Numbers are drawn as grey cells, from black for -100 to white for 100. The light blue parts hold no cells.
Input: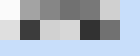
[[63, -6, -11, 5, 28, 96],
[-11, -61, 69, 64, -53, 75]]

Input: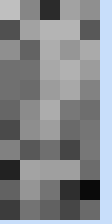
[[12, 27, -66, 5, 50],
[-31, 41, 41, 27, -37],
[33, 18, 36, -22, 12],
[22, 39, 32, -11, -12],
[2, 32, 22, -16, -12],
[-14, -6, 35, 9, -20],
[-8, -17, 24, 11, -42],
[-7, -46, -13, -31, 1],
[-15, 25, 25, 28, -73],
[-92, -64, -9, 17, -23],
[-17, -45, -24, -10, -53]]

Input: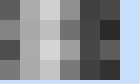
[[-43, -49, 13, 63, 35, -27],
[-66, -46, -11, 49, 32, 3],
[-28, -44, 24, 66, 34, -39],
[-61, -49, -5, 54, 33, -5]]

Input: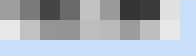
[[76, -54, -59, 21, 52, -17, -46, -4, 24],
[82, 49, 22, 45, 48, 16, 17, 51, 81]]

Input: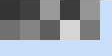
[[18, -53, 21, -49, -59],
[-6, 67, -26, 3, -12]]

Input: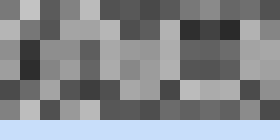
[[-36, -13, -19, 8, -6, -30, -43, -31, -36, 47, 2, -29, 53, -5],
[4, 40, -67, -48, -63, 40, -27, -38, 43, 28, 29, -33, -7, 42],
[31, 28, -15, -24, -22, 36, 18, 21, 32, -26, 11, 11, -58, 12],
[26, 32, -27, -34, -33, 39, 22, 7, 34, -21, 23, 4, -65, 24],
[12, -41, 37, 34, 47, -44, 23, 31, -37, -51, -34, 29, -17, -41],
[-41, 9, -24, -16, -24, -16, -39, -30, -32, 45, 20, -37, 48, 1]]

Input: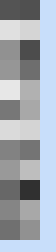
[[-37, -34],
[67, 76],
[-40, 14],
[-14, 18],
[39, 81],
[32, -7],
[66, 71],
[-9, 2],
[49, 20],
[-62, -19],
[32, 4],
[14, -12]]
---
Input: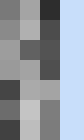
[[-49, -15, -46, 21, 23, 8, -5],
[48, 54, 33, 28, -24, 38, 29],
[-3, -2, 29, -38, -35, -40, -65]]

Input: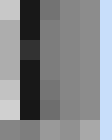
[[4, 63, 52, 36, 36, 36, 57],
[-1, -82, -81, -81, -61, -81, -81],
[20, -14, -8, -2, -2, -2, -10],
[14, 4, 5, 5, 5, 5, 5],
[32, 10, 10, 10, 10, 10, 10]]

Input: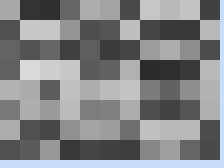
[[-37, 35, -5, 40, -24, -22, -37, 32],
[-29, -37, 36, 34, 71, -35, 57, -60],
[19, -44, 20, -28, 62, -20, 56, -63],
[-55, 13, 47, 50, 57, -50, 17, -21],
[-46, 28, -2, 35, -29, -26, -39, 35],
[-50, 23, 0, 47, -23, -53, -33, 28],
[-51, -13, 36, 53, 39, -46, 49, -42],
[5, 51, -39, -3, -66, 22, -46, 55],
[24, 45, -48, -23, -63, 36, -56, 45],
[-21, 45, -33, 11, -55, 11, -56, 53],
[-42, -40, 38, 40, 45, -40, 44, -49]]

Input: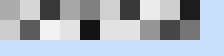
[[61, 35],
[-29, 68],
[90, -55],
[78, 31],
[-84, 0],
[77, 63],
[77, -55],
[17, 84],
[-45, 62],
[-8, -78]]

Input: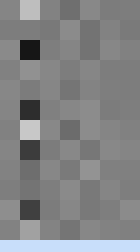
[[2, 11, -1, 2, 4, 1, 4, 6, 1, 8, -2, 4],
[26, -50, -9, -14, -53, 57, -65, -3, 14, -83, -2, 49],
[3, -3, -1, 6, -3, 7, 0, 5, 6, -1, -5, 2],
[-8, 6, 8, -4, 7, -15, 6, -8, -2, 4, 9, -13],
[6, -5, -5, 15, -7, 10, 10, 3, 5, -10, -10, 7],
[2, -1, 4, 0, 7, 4, -3, -1, -2, 6, 2, -3],
[0, 9, -1, 0, 4, 1, -1, -2, -2, 1, -4, -2]]

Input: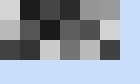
[[-48, 45, 67],
[-60, -33, -78],
[59, -80, -47],
[-9, -27, -67],
[46, -38, 18],
[-49, 65, 21]]
